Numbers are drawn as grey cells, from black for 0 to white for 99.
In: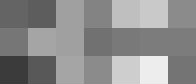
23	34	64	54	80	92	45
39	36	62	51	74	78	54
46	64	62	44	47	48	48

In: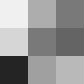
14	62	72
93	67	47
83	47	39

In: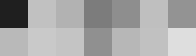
72	78	76	56	71	75	86
12	75	69	48	55	74	57

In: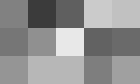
58	71	71	49	62
50	23	37	79	75
46	56	90	38	41

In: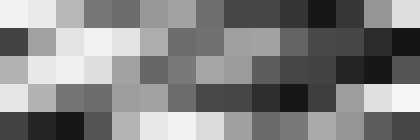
26	14	9	33	70	90	94	85	62	41	47	66	58	36	27
94	91	71	46	42	59	63	43	27	27	20	9	21	58	86
26	63	88	94	88	67	42	44	62	63	39	28	27	17	8
69	90	93	86	63	40	47	64	60	36	27	26	14	9	33
89	69	45	42	61	63	42	28	27	18	9	24	61	87	95

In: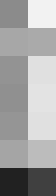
13	25
54	94
65	66
57	87
56	88
58	87
64	73

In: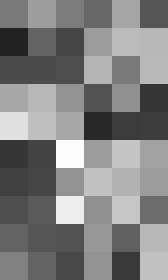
50	38	28	57	22	75
47	61	48	40	64	33
13	38	27	60	73	71
29	29	30	70	47	72
65	71	57	32	56	21
87	74	65	16	23	24
21	26	98	61	76	63
25	27	57	75	69	60
30	35	92	56	77	42
38	33	32	59	37	71

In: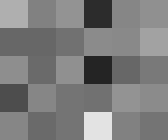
52	41	45	88	50	45
68	50	57	17	52	56
40	40	44	54	53	63
55	41	56	14	40	47
30	52	45	44	57	54

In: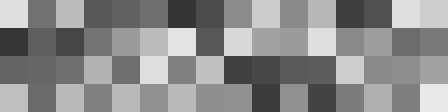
74	41	72	50	72	56	72	55	56	23	56	26	48	68	49	90
86	44	73	34	38	43	20	29	54	79	53	71	24	31	86	80
21	37	27	45	60	73	88	34	84	63	60	86	53	61	42	47
39	40	43	69	43	86	50	75	25	28	35	36	80	53	55	63
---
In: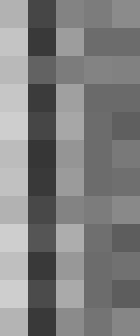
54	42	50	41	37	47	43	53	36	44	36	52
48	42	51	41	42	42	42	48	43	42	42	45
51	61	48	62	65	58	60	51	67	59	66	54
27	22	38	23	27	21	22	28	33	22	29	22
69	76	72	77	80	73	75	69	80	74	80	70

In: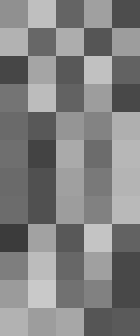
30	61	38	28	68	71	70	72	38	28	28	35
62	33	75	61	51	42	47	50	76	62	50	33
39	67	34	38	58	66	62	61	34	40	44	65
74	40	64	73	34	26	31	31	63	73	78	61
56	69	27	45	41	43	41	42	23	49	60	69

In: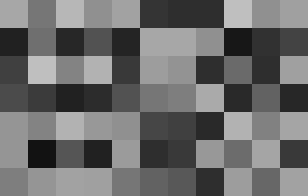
62	26	62	15	64	22	63
56	19	18	38	50	64	40
74	9	41	16	69	42	61
18	56	18	66	16	59	18
18	65	57	49	25	22	34
20	65	61	46	27	18	38
63	14	22	32	56	60	46
56	32	69	17	59	13	62
71	15	51	13	69	33	63
46	43	74	23	51	7	58
65	13	25	29	58	58	49

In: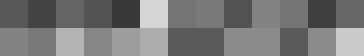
40	79
24	54
45	35
51	54
32	54
47	35
45	35
83	67
22	61
32	52
39	70
26	47
34	51

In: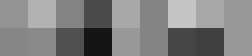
59	59
65	25
76	27
51	51
65	59
29	8
51	31
69	53
57	52

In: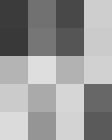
80	79	81	40	35
28	33	69	83	82
44	46	86	66	58
23	22	70	79	85
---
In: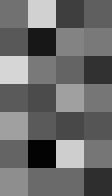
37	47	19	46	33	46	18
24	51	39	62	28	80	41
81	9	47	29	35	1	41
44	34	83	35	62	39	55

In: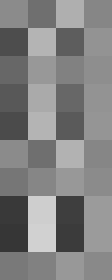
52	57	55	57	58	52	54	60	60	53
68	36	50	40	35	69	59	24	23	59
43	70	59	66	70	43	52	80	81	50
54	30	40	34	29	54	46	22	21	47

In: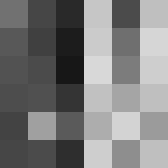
74	83	80	74	60	74
29	43	48	64	82	55
77	79	84	75	67	80
16	11	9	20	35	18
27	25	29	31	62	29
44	34	32	30	26	27

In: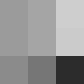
80	79	17
64	64	46
60	60	54

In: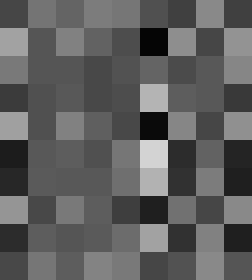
25	57	52	22	56	14	12	53	12	33
53	27	34	34	27	38	48	27	50	53
25	55	29	36	52	17	19	44	19	32
31	2	39	70	4	82	69	12	63	27
46	30	32	30	28	46	43	24	42	47
48	38	28	28	37	31	34	36	35	51
39	50	33	34	50	36	34	47	33	36
45	33	33	31	31	34	35	28	36	46
27	63	47	23	62	11	15	58	17	28

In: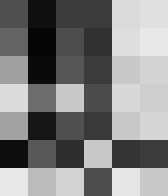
87	90	82	80	83	23	78
85	86	78	84	78	20	89
23	19	23	29	22	78	30
23	30	33	78	31	18	82
6	2	4	42	8	34	73
31	39	62	85	63	5	90

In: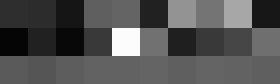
9	43	37
65	27	38
45	22	39
57	12	37
13	44	39
39	98	38
37	22	38
8	3	36
17	13	33
18	2	35
